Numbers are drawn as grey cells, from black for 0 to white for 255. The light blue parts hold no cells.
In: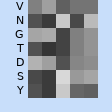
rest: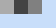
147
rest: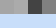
147

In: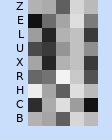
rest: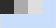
157 18
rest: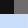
165 222 123
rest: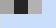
193 58
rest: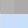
95 214 186
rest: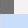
201 82

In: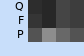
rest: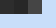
61
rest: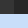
69 61
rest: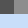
104 83
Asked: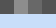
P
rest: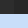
69 61

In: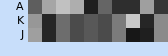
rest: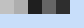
46 159 54
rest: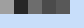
75 123 23 31 138

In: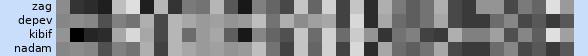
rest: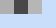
167 154 160 148 154 190 115 175 140 160 167 66 216 44 167 108 94 115 167 72 58 58 108 134 72 88 58 88
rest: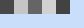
197 44 175 122 94 115 175 72 58 148 148 72 122 101 223 154
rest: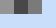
101 223 154
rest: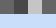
209 66 197 44 175 122 94 115 175 72 58 148 148 72 122 101 223 154
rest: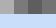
175 72 58 148 148 72 122 101 223 154
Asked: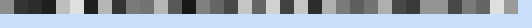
zag
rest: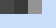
148 72 122 101 223 154

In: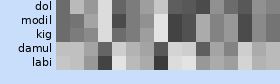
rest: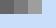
198 94 88 75 145 108 88 145 131
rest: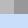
220 101 124 158 198 94 88 75 145 108 88 145 131
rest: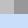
67 227 186 171 59 220 227 152 171 158 212 179 186
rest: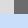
124 158 227 67 81 171 131 152 75 138 116
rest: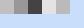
171 59 220 227 152 171 158 212 179 186
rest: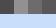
145 131

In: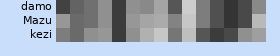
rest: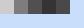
137
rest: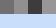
165 171 131 199 125 80 52 73 185
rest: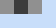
137 165 86 205 125 80 52 73 137

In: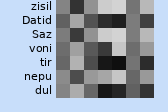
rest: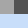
44 31 124 64
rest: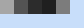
64

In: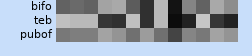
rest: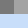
148
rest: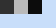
34 198 54 34

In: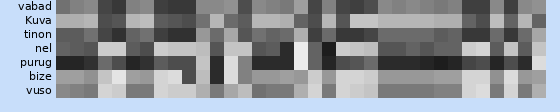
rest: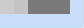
121 129 129 212 220 121 212 121 175
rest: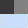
137 63 56 56 137 137 145 77 137 129 121 159 69 129 69 63 77 137 129 137 129 121 129 63 63 137 63 137 145
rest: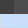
137 129 137 129 121 129 63 63 137 63 137 145
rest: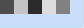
43 43 43 236 99 37 77 85 107 43 43 43 37 29 37 69 77 37 77 43 220
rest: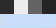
77 85 107 43 43 43 37 29 37 69 77 37 77 43 220
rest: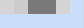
204 204 175 121 167 189 113 121 121 175 212 121 212 204 196 121 121 121 121 129 129 212 220 121 212 121 175

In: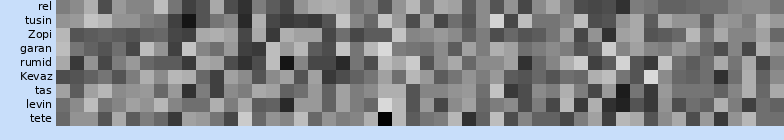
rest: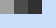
77 189 21 133 71 71 41 117 77 189 169 203 84 139 169 104 139 139 161 49 104 133 175 203 64 92 211 84 57 195 111 92 111 169 117 169 71 125
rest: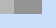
125 117 64 21 84 117 133 41 175 71 57 64 57 84 195 133 104 195 153 77 161 71 111 84 139 211 71 189 117 117 133 189 77 84 147 169 92 169 147 147 92 153 147 125 175 153
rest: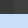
57 84 195 133 104 195 153 77 161 71 111 84 139 211 71 189 117 117 133 189 77 84 147 169 92 169 147 147 92 153 147 125 175 153

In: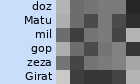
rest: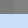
166
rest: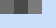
75 46
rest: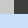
54 54 69 180
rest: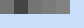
166
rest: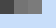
130 166
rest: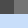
130 54
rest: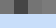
130 166

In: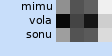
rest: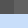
240
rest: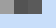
219

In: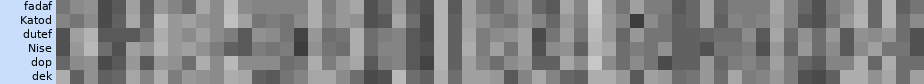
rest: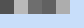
110 160 160 152 89 132 166 132 103 97 173 173 152 89 160 152 110 117 152 110 166 125 132 152 125 81 75 97 173 173 145 166 110 160
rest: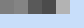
97 166 125 139 145 160 75 117 160 117 185 152 103 152 117 117 97 97 103 110 110 139 89 166 110 145 110 152 89 145 139 152 110 81
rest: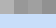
125 97 89 125 117 125 61 145 117 110 173 110 132 132 89 81 179 97 173 125 160 117 160 81 139 145 97 179 166 110 125 117 145 97 97 81 117 117 125 81 152 103 152 110 139 89 139 160 117 117 81
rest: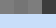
145 117 110 173 110 132 132 89 81 179 97 173 125 160 117 160 81 139 145 97 179 166 110 125 117 145 97 97 81 117 117 125 81 152 103 152 110 139 89 139 160 117 117 81

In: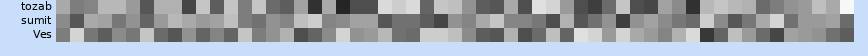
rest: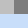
113 146 132 191 205 132 139 162 162 86 113 113 93 70 146 132 169 197 132 132 119 78 177 86 113 146 62 146 162 139 119 107 205 139 86 119 169 212 113 154 154 162 107
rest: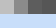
177 78 107 191 100 224 212 154 212 169 154 132 177 218 56 100 191 154 107 70 162 154 146 113 93
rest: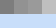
169 247
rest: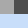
224 212 154 78 62 107 197 78 70 162 139 49 184 197 184 177 107 125 146 154 191 169 247
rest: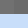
205 205 191 139 93 86 177 78 107 191 100 224 212 154 212 169 154 132 177 218 56 100 191 154 107 70 162 154 146 113 93
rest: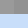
113 93
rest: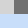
154 154 162 107

